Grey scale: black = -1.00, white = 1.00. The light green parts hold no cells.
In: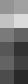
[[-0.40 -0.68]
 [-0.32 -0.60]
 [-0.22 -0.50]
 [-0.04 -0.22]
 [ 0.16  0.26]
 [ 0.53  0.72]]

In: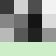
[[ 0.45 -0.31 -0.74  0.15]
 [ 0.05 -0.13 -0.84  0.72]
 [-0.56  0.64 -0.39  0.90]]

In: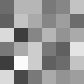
[[ 0.71 -0.52  0.05  0.43  0.15  0.33]
 [ 0.71 -0.43 -0.05  0.33  0.15  0.24]
 [-0.05  0.33  0.61 -0.05 -0.25  0.79]
 [-0.15  0.43  0.43 -0.05  0.05  0.53]
 [-0.25  0.53  0.33  0.05  0.24 -0.15]
 [-0.52  0.97  0.61 -0.25 -0.15  0.53]]

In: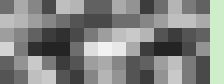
[[-0.34 -0.14  0.50  0.58 -0.34 -0.53  0.05  0.42  0.15 -0.34 -0.53  0.15
   0.58 -0.04 -0.43]
 [ 0.66 -0.04 -0.62 -0.72 -0.72 -0.14  0.74  0.90  0.82  0.33 -0.53 -0.72
  -0.72 -0.43  0.15]
 [ 0.24  0.05 -0.24 -0.53 -0.62 -0.43 -0.04  0.24  0.50  0.58  0.42 -0.34
  -0.53 -0.34 -0.24]
 [-0.24  0.15  0.58 -0.04 -0.53 -0.34  0.24  0.33  0.05 -0.34 -0.24  0.24
   0.50 -0.04 -0.43]
 [-0.14  0.33  0.05 -0.43  0.50  0.42 -0.24 -0.24  0.33  0.15 -0.53 -0.14
   0.42 -0.04 -0.24]
 [ 0.50  0.42  0.24  0.05 -0.14 -0.34 -0.43 -0.43 -0.14 -0.14  0.05  0.24
   0.50  0.50  0.33]]

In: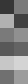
[[ 0.39 -0.49]
 [-0.31 -0.22]
 [-0.58 -0.04]
 [-0.04  0.13]
 [-0.12  0.22]
 [ 0.56  0.66]]

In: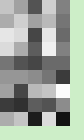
[[-0.54 -0.62 -0.27 -0.35  0.10]
 [ 0.26 -0.45  0.45  0.54  0.98]
 [-0.08 -0.35 -0.45 -0.17 -0.17]
 [ 0.18  0.18  0.10 -0.08 -0.54]
 [ 0.54  0.26 -0.35  0.62  0.01]
 [ 0.72  0.35 -0.27  0.88  0.01]
 [ 0.35  0.54 -0.78  0.72 -0.86]
 [ 0.35  0.62  0.26  0.45 -0.08]
 [ 0.80  0.72 -0.45  0.80 -0.17]]

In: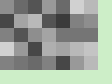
[[ 0.01 -0.34  0.11  0.29 -0.08 -0.08 -0.08]
 [ 0.11 -0.17 -0.34  0.20 -0.17  0.64  0.45]
 [ 0.01 -0.08 -0.17  0.01 -0.44  0.20  0.45]
 [ 0.64  0.20 -0.44  0.37  0.29  0.45  0.54]
 [-0.44  0.29  0.45 -0.34 -0.54  0.01  0.11]]
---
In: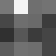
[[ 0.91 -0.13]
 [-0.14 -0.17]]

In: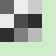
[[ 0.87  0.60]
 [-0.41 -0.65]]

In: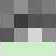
[[ 0.13 -0.14]
 [-0.53 -0.35]]

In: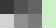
[[-0.36 -0.22]
 [ 0.13 -0.03]]

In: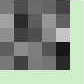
[[-0.39 -0.17]
 [-0.66 -0.27]]

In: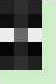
[[-0.62 -0.72]
 [-0.70 -0.89]]

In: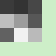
[[-0.60 -0.44]
 [ 0.22 -0.32]]

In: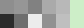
[[ 0.18  0.01]
 [-0.14  0.85]]
